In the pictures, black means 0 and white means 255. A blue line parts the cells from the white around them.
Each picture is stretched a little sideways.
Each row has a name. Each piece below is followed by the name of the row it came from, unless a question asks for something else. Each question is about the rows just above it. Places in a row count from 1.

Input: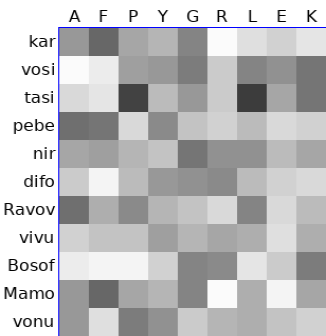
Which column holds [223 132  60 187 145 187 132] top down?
L
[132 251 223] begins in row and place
kar, 5
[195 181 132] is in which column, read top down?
G
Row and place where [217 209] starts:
pebe, 8
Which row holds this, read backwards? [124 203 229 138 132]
Bosof

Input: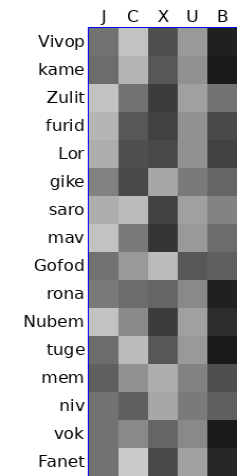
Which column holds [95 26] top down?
B
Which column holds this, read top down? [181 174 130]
J
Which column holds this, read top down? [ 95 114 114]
J
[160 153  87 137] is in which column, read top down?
U
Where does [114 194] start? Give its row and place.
Vivop, 1
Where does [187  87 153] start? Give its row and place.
tuge, 2
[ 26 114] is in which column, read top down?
B

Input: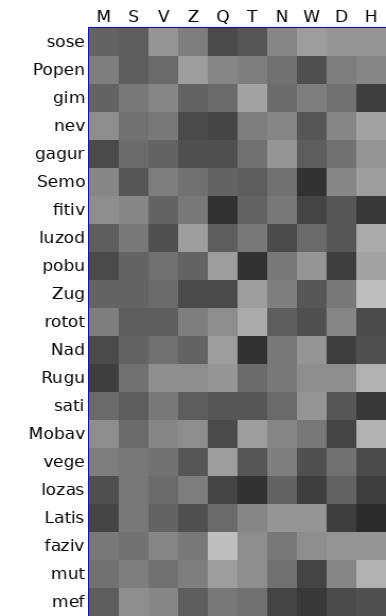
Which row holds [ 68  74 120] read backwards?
nev
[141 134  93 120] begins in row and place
mef, 2
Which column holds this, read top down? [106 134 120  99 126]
V

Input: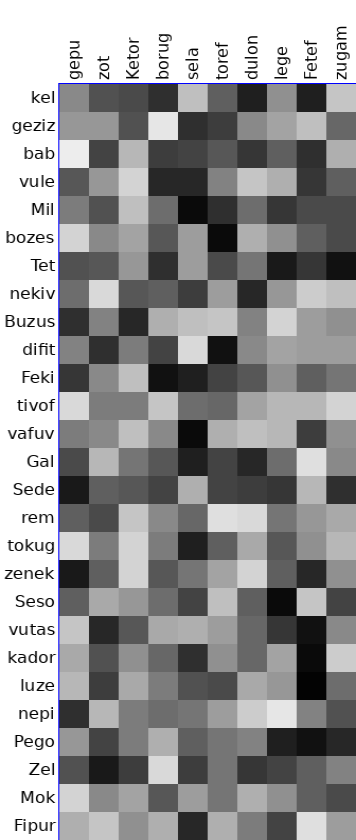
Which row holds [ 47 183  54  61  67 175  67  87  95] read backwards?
Sede
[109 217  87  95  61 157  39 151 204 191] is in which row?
nekiv
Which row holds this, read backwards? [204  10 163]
kador
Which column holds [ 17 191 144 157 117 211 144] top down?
zugam
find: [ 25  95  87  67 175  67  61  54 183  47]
Sede

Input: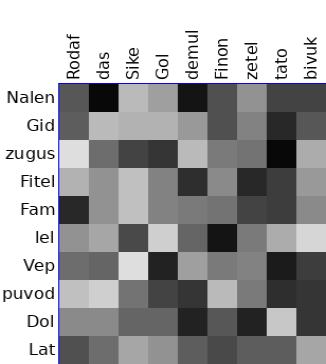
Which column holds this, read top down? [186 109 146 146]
das
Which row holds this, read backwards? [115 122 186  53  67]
zugus
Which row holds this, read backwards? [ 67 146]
Nalen
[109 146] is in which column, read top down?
das

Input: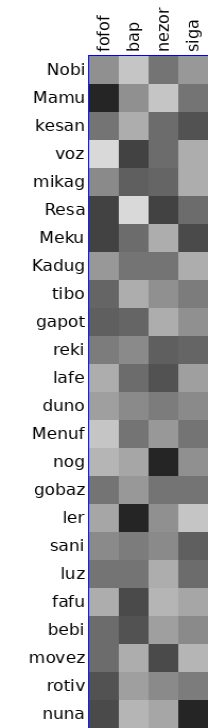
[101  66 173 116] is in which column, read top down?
nezor
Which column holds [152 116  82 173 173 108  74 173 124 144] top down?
siga
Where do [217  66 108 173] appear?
voz
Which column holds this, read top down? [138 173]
nezor
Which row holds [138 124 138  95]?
sani

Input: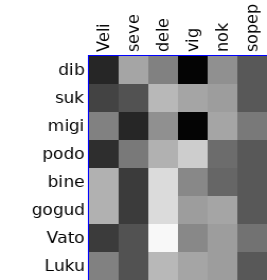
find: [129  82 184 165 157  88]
Luku
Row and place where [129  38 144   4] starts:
migi, 1
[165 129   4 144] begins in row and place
dib, 2
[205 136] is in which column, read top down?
vig
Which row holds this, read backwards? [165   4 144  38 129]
migi
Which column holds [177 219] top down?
dele

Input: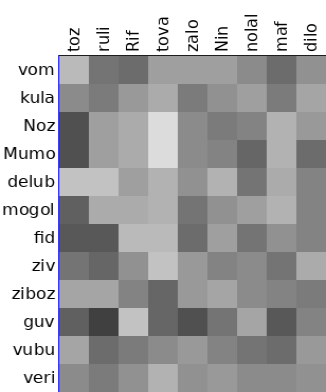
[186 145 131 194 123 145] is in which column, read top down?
Rif
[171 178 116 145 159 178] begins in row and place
mogol, 3

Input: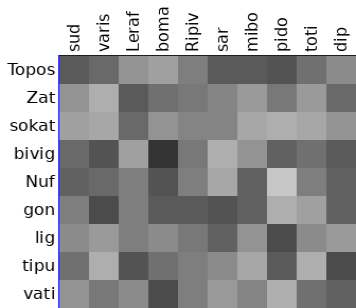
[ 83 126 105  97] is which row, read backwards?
Nuf
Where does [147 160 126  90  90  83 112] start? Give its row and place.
Topos, 3
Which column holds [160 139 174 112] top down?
toti
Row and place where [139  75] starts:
vati, 3

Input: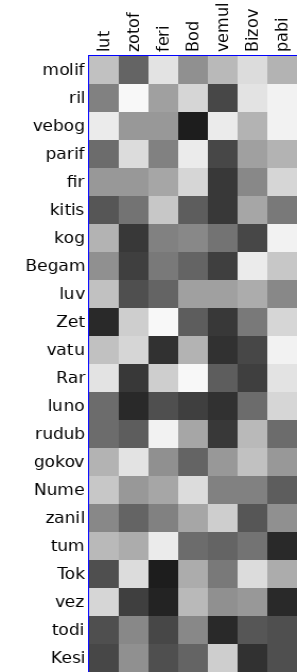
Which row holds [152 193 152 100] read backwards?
gokov
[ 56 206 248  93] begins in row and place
Rar, 2

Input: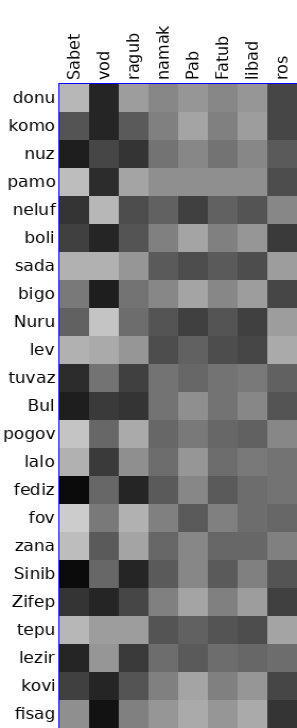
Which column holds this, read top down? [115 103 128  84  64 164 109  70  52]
ros
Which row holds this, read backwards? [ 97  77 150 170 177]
lev

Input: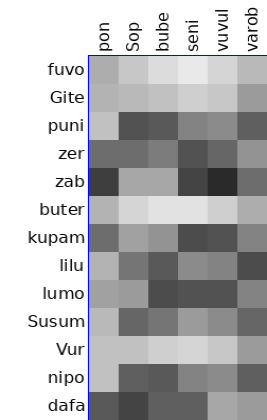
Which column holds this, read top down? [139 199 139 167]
vuvul
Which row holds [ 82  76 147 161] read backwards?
kupam

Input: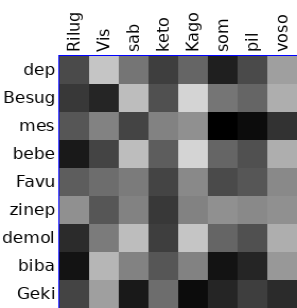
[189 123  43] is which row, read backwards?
demol
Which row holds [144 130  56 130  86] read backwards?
zinep
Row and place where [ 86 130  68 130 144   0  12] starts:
mes, 1

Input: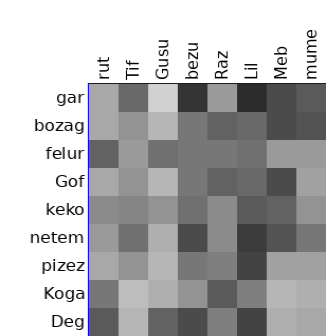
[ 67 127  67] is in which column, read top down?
Lil
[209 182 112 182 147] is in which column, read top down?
Gusu

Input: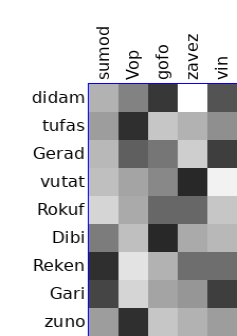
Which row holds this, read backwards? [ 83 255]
didam
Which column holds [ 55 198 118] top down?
gofo
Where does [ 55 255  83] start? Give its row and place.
didam, 3
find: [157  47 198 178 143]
tufas
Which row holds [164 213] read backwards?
Gari
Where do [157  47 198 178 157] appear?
zuno

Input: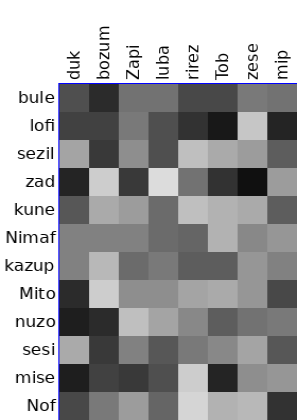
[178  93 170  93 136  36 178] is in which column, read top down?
Tob
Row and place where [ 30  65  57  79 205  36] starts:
mise, 1
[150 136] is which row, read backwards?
Nimaf
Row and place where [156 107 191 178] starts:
kune, 3

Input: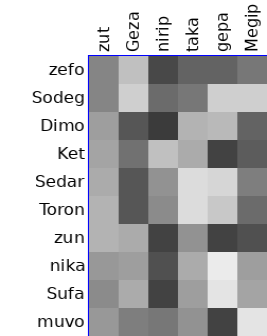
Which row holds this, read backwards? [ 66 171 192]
Ket
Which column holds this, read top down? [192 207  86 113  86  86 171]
Geza
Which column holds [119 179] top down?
taka
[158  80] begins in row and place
nika, 2
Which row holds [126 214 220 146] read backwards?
Sedar
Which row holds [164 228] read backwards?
Sufa
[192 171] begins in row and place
Ket, 3

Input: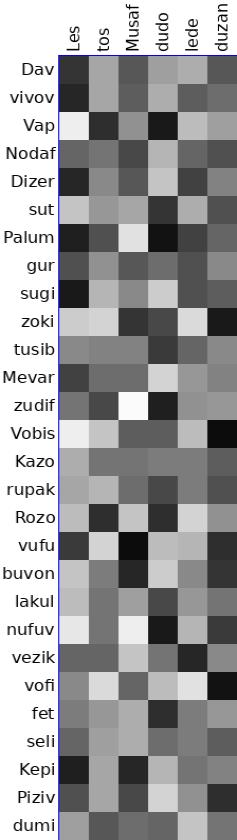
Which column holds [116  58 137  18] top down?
duzan
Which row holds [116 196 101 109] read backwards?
dumi
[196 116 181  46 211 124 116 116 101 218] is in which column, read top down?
tos
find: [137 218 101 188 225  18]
vofi
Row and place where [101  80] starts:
Nodaf, 5

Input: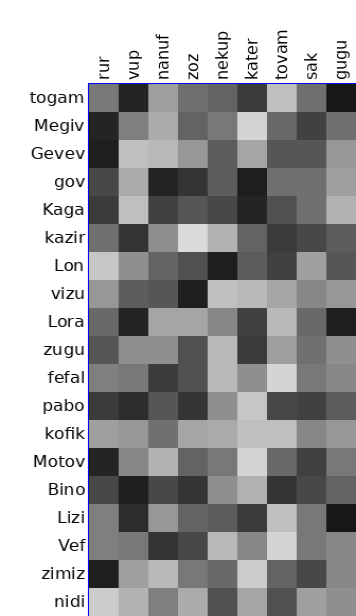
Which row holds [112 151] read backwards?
kofik
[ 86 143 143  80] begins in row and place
zugu, 1
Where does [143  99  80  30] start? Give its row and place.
Lon, 2
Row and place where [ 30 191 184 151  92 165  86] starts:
Gevev, 1
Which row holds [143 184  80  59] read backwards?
fefal
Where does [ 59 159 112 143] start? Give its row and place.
zugu, 6
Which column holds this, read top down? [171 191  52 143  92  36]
vup

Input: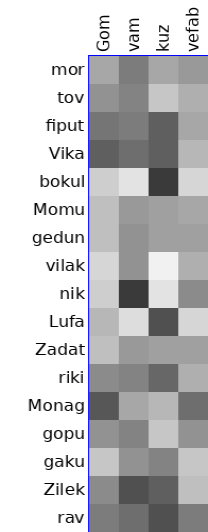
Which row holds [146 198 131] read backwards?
gopu
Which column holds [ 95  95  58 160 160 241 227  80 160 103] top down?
kuz
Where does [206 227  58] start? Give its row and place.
bokul, 1
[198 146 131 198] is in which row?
gaku
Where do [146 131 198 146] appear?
gopu

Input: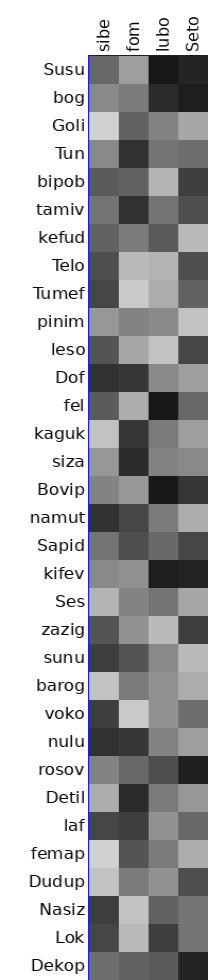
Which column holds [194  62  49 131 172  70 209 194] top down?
sibe
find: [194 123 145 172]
barog
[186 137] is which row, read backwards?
sunu
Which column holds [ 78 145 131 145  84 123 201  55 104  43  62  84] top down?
fom

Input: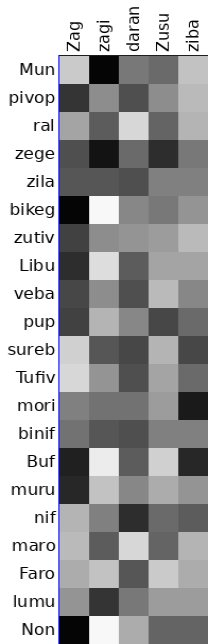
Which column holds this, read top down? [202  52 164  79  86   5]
Zag
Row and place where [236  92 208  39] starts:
Buf, 2
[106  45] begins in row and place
zege, 3
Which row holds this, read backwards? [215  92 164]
ral

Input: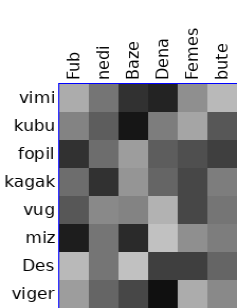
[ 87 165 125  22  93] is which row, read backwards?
kubu
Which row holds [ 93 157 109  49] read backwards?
fopil
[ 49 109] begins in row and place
fopil, 1
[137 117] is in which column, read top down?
nedi
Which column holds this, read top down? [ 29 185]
Fub
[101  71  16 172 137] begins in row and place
viger, 2

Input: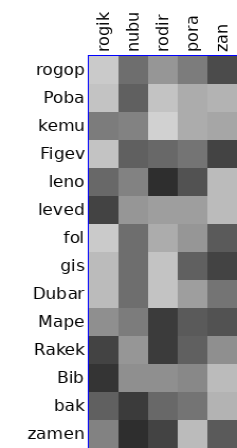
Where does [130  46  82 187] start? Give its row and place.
leno, 2
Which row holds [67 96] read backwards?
gis
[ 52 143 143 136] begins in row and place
Bib, 1

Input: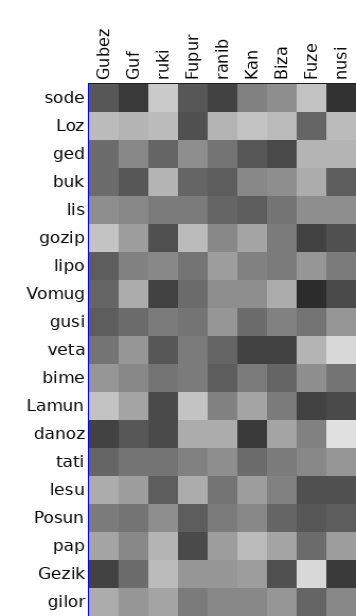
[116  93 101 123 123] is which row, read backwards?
lis
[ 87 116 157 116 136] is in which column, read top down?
Guf
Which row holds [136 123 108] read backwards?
tati
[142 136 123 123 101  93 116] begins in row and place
lis, 1
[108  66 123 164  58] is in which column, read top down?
Kan

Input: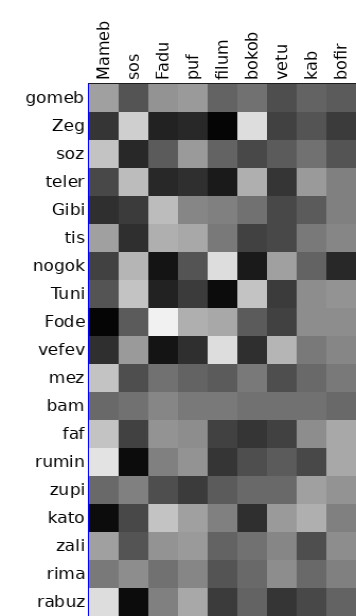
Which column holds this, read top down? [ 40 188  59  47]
sos
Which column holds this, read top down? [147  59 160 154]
puf
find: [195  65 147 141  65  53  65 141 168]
faf

